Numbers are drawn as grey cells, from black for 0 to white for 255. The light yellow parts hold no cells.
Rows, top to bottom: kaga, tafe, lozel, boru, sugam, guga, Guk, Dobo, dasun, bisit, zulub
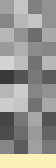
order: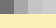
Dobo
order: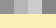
Guk
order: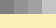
kaga

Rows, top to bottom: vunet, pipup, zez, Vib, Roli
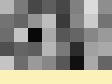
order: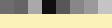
Roli
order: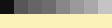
Roli

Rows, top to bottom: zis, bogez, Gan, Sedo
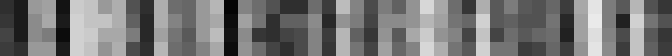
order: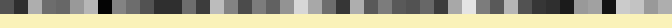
zis
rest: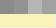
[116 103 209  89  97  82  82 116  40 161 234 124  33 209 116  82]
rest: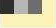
[ 97 131 168  12 147 109  68  47  75 131  54 182 116  68 161 103 131 215
 174 116  89 209 116 116  60  68 103  60 147 228 139  60 195  97  60]

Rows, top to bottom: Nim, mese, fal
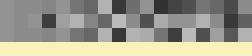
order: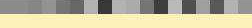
fal
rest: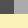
[147 147 178 140  56  96]

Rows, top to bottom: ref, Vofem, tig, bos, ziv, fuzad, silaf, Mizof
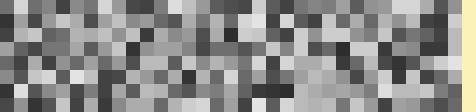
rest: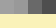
[105]
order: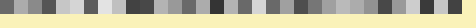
fuzad
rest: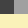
[153 105  78 105]
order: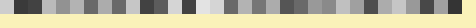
Vofem
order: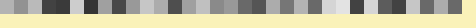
Vofem
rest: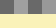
[ 78 186 186  92 198 138 179 153 118 213  66 213 172 172 198  58 105 186
  72  52  85 160 205 227]
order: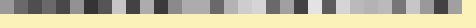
Mizof

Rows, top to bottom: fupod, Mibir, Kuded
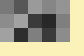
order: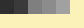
Kuded
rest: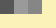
[148]

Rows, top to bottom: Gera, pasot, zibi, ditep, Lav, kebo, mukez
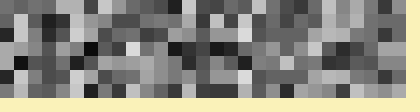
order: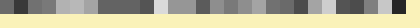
kebo
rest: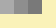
[ 44  84 134  91  32 127 121 192 113 121  51  57  91  84 134 134]
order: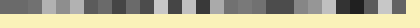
pasot

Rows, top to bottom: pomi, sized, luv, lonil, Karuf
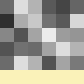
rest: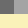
[221 179]
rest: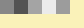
[149]
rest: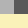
[ 69 101]
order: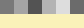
Karuf
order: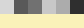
sized

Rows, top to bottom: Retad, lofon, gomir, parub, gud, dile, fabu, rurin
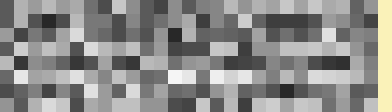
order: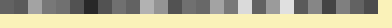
fabu
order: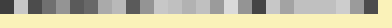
rurin

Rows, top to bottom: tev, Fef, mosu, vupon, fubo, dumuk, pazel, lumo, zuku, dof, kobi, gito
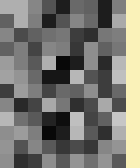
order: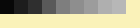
dof
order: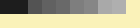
Fef

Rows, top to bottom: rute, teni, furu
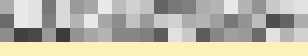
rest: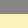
[127  92 225 201  92 135 159 153 106 225 180 209]
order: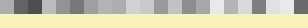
teni
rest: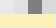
[180 233 167 141 194 153 201 209 173 180 159 120 147 188  78 100 173]

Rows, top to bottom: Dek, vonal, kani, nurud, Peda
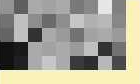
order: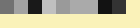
nurud
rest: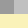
[ 51 114]
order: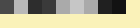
Peda
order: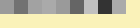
kani
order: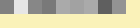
Dek
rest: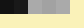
[154 192  51 114]
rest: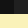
[170 198 170  58  45 184  73]

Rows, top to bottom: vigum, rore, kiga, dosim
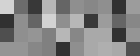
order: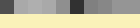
dosim
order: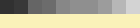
vigum
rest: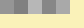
[169  49 149]
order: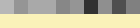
kiga

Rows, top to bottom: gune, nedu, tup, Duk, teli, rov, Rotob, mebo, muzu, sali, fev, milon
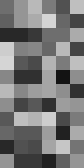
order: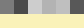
muzu
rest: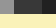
[ 96 149]

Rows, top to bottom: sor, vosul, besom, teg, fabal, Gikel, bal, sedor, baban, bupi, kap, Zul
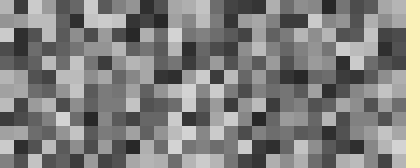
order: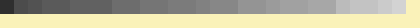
bupi
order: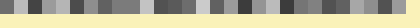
sedor
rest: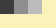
[129 103 129 148 117 203 187 181  47  82]

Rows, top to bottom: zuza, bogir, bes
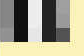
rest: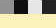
[83]
